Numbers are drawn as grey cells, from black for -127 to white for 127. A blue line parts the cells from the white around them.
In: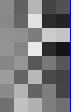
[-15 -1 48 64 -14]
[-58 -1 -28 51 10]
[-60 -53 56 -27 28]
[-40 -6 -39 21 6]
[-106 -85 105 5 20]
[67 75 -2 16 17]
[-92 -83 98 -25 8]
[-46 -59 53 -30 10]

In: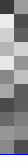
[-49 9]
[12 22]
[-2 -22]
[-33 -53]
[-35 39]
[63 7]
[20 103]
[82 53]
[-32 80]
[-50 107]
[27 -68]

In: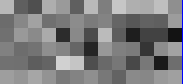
[32 25 7 10 -28 -7 15 3 -6 19 38 21 30]
[-17 -101 -7 -55 -8 -22 -49 69 81 -27 -34 -15 -14]
[35 13 -74 -4 0 24 -90 -25 4 15 -12 -18 1]
[-108 -61 -61 -97 -34 59 -52 9 -83 43 10 25 -15]
[28 -32 -29 -40 -26 3 -4 12 -7 -15 34 7 -19]
[15 63 44 47 70 -1 57 -32 26 46 -48 -32 56]

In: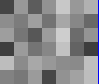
[61 34 18 -56 27 -7 2]
[63 10 12 24 40 11 61]
[-66 -28 66 7 -11 27 -65]
[20 -19 78 28 -40 -9 30]
[-23 7 39 -12 31 -3 13]
[49 24 72 18 -35 24 -58]

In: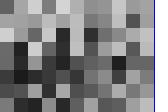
[60 31 -33 -40 33 -32 -87 12 -92 -82 -5]
[23 -7 44 -11 -37 -48 39 -79 31 -45 -52]
[-3 34 -63 11 -12 -73 -47 -70 -83 -100 -68]
[-25 -25 -96 -20 -31 -46 -91 -68 21 -85 -22]
[58 -39 61 28 -44 63 -80 -27 78 -93 -21]
[65 43 9 -16 -80 59 -86 71 -25 27 79]
[31 -45 62 6 -7 60 33 60 25 33 35]
[35 26 70 20 15 48 84 -3 79 38 -29]

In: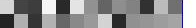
[36 29 21 17 -86 83 25 9 -24 50 -75 48 -91]
[-15 59 -78 2 14 -27 17 100 -86 117 -66 -59 85]

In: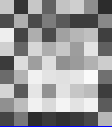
[55 -54 -69 -78 -68 -83 -6 -59]
[-36 114 99 116 90 113 60 16]
[-66 60 70 98 18 101 -38 84]
[-15 122 102 96 99 113 51 -20]
[77 49 27 16 93 30 92 -68]
[-32 100 29 71 45 87 -25 80]
[-64 64 54 33 -52 46 -59 110]
[8 -66 -66 -38 -3 -53 47 -51]
[-83 14 79 67 -29 71 -75 72]

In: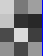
[24 -55 18]
[-65 91 -53]
[-87 -78 68]
[31 -6 81]
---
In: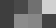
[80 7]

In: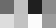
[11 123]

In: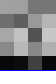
[-9 25 65 9]

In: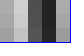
[43 -92 -42]

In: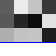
[-71 -115 66]

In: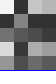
[54 -77 -39 90]

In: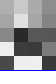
[13 38 -86 109]

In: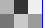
[112 74]

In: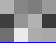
[26 50 106]
